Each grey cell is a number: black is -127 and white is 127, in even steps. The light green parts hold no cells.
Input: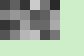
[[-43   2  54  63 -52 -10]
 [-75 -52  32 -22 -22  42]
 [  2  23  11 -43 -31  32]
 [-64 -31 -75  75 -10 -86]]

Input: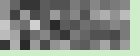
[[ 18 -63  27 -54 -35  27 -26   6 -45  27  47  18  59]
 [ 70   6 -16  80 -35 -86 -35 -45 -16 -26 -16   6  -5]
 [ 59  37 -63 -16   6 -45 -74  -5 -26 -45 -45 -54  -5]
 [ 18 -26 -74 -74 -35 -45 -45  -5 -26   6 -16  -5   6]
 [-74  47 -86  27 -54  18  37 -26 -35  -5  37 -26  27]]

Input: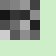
[[ -51  -19   44  -95]
 [  -9    2   23  -63]
 [  77  -40   13  -29]
 [-106  -74  -83   13]]

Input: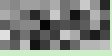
[[  -3  -35   62 -109  -69   20  -80  -23   53   53   62]
 [  20    8   31   31   20   43  -13    8   73   20  -89]
 [ -35   -3    8    8 -121  -58  -47  -58  -35   31  -80]
 [  95  -58  -13  -80  -35  -69   73   43  -69 -100  -58]
 [  43   20  -23  -89  -23   73  -13 -109  -47   53  -13]]

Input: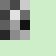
[[ -11  -55   75]
 [ -88   11   44]
 [ -67   97  -21]
 [ -33   32 -109]]

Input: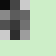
[[-116  -58   75]
 [  75  -82   29]
 [ -47  -70  -14]
 [   9  -35  -25]]
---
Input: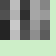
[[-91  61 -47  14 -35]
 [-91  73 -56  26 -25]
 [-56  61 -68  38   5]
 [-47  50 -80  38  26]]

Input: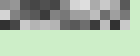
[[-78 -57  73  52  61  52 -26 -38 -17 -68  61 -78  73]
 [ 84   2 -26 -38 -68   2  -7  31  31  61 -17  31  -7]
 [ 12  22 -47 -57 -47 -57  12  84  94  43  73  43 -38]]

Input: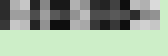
[[ -83   49   70  -92    7 -103 -103   49   18  -83  -92  -62 -113   60
    49   90]
 [ -72   70   60  -92   18 -113 -113   49   40  -72 -103  -72 -113   70
    80   70]
 [ -83   30   30  -50   30  -38  -62   18   60  -50  -50  -38  -50  -83
     7   18]]

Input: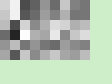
[[-20 -91 124  48  38 104  10  71  92]
 [ 60 -51  83  10  48  92  83  48  60]
 [ 38 -40  71  10  48  71  38  29  60]
 [ 20  60  -9  20  -9 -20  29  10   1]
 [ 71 113 -40 -20  29   1  48  -9  -9]
 [ 83 113 -51 -30  20 -20  71   1  -9]]

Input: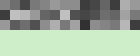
[[-66  64  55  25 -26 -35  64 -47 -57 -47 -17 -26  34  -6]
 [ 25 -35 -17 -47  13  46  -6  34 -78  13   4  -6  55 -66]
 [  4 -17 -57  -6   4  25  13  13 -66 -57 -26 -66  46  25]]

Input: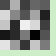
[[  69  -86  111   88  -65]
 [-105  -86   -5 -124  -44]
 [  88    7  -44   37  -95]
 [ -54   48  -65  -25  -34]
 [  99   28  -75   69   -5]]
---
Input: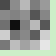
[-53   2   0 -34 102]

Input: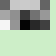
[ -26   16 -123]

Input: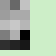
[25 42 54]

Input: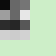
[-116  -23  -40]

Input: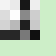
[ 115  125  -96 -111]

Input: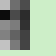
[ 60 -53 -78]

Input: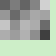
[-29 -21  54  14]

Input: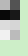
[  56 -103]

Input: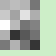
[ 50  35 -10 -13]
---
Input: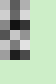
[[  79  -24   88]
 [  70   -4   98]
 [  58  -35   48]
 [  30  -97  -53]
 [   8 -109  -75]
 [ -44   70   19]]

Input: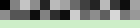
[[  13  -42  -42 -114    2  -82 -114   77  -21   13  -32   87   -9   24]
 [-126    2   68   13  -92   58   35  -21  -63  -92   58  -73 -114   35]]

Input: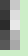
[[-39  40]
 [-50  52]
 [-60  72]
 [-72  93]
 [-84 104]]

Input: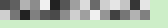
[[ 79  -9 -93   0 -41 -53  12  79  31 112  21 -62  -9  50   0]
 [-53 -31  50  12 112 -93 -41  31  91 -21  79 101  69 -73 101]]

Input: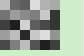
[[ 61 -22 -33  92  50  41]
 [ 29  61 -86  72  92  20]
 [-11  29  10  -1  72 -74]
 [-54  -1  61 -44 -96 -64]
 [-64 -96  81 -33 -54 -74]]

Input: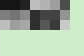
[[  62   30   39  -81  -40  -69   73]
 [  -1  -11   10  -81  -60  -60   19]
 [-105 -105  -93   62   51   30  -51]]

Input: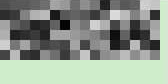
[[  78   -8   36  -29  -59  -49  -59   36  -59   13   25 -101  -70   58
   -59  -92]
 [  48  -92  -82  -70  -92   36   36   25   13    2  -29 -113  -29 -101
   -82   48]
 [  36  -29  -49  -92  -82  -29 -123   13   -8   78   48  -59   13  -82
   -17   36]
 [ -49  -39  -39  -29  -17   36   25  -17   13   -8  -92  -17  -39  -29
    78   69]
 [ -59   58  -70  -82   13  -17  -70   -8   69  -49   13   25   58   13
    48    2]
 [ -82  -70    2   48   58 -101  -39  -29  -39  -70  -17   90   58    2
    48  -82]]

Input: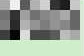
[[  41  111  -36   50   80  -77  -98   71]
 [  -3  -86   50   19   -3   19    7  -25]
 [ -13  -77   31  -13    7   19   41  -25]
 [ -66 -122   91  -54  -54  -36   60   41]]

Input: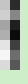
[[ 118  -18]
 [ 100  -64]
 [  90  -40]
 [  79    6]
 [  69  -84]
 [  47 -116]
 [  36  -96]]
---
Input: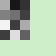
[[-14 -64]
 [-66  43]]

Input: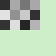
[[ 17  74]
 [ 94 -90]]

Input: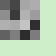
[[-69  50]
 [ 43  68]]

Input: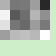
[[-38 -17]
 [ -9 -21]]

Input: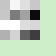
[[ -3  34]
 [127  93]]

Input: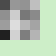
[[77 -7]
 [93 55]]

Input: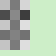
[[  9 -66]
 [ -8  95]]

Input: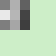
[[ 54 -59]
 [ 38 -65]]
